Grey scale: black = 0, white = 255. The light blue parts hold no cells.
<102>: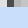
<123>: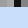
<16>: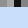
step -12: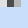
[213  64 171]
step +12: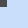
[88]

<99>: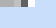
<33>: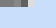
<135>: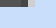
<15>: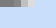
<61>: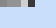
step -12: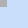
[164]
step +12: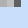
[188 204 108]
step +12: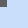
[108]

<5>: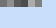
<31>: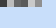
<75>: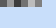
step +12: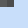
[102  88]
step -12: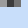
[144  48 102]

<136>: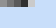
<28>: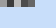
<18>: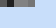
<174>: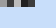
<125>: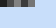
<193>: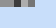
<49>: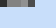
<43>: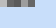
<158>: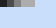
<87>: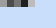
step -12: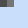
[ 64 105]
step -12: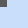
[78]
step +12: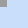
[169]
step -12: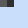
[78 35]
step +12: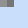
[157 129]
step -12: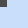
[64]

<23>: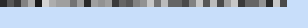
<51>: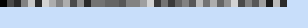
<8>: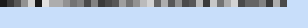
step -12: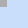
[161]
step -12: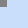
[118]
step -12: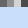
[ 89 134 199  62]
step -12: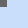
[89]
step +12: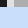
[ 39 237 185 185]

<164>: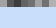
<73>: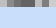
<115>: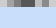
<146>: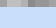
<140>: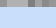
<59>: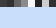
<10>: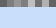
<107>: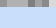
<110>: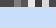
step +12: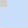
[217]
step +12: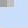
[174 203]
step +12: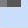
[138  99  99]
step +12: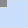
[150]

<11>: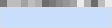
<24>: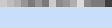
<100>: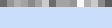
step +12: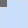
[120]
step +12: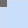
[120]
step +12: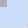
[187]
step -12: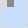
[207 126]
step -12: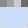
[126 151 191  96]
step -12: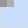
[138 163]
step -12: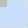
[177]

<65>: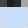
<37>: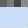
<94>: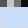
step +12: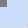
[136]
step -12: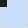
[18]

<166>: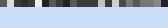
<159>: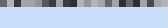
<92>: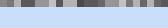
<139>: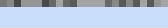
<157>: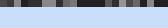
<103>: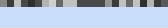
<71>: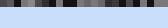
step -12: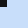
[7]
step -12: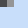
[ 62 137]
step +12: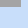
[176 176 176]
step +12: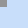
[161]
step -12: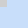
[195]

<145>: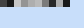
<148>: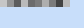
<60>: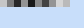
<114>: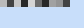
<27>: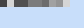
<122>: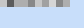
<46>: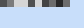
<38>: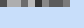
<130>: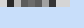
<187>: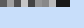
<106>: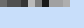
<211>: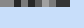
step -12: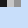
[ 13 186 136]
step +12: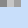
[148 210 173]
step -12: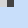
[201  55]
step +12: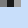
[135  37 173]
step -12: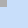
[162]

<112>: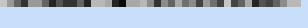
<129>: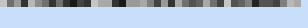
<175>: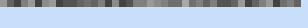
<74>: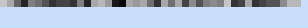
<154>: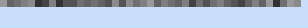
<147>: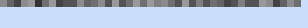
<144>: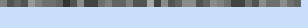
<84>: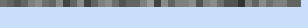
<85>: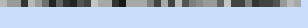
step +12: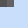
[ 95 111]
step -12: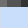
[99 71 71 39]
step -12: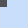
[71]
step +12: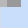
[196 165 165]
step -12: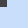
[55]

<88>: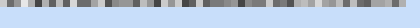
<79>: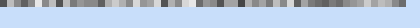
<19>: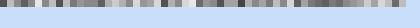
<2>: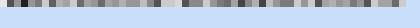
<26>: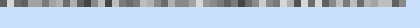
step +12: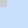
[215]
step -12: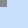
[125]
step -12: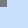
[110]
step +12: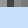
[162  81 149 134]
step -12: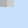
[164 191]

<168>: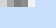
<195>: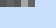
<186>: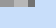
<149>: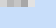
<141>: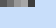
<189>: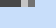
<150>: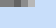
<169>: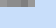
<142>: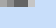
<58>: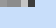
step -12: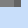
[115 115  88]
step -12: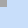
[155]

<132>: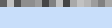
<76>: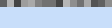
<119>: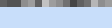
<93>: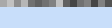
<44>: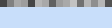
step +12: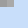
[169 181]
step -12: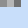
[130 170 101]

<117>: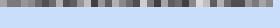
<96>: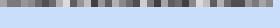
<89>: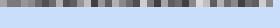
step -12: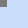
[110]
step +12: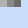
[189 149 119]
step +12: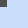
[91]
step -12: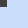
[52]

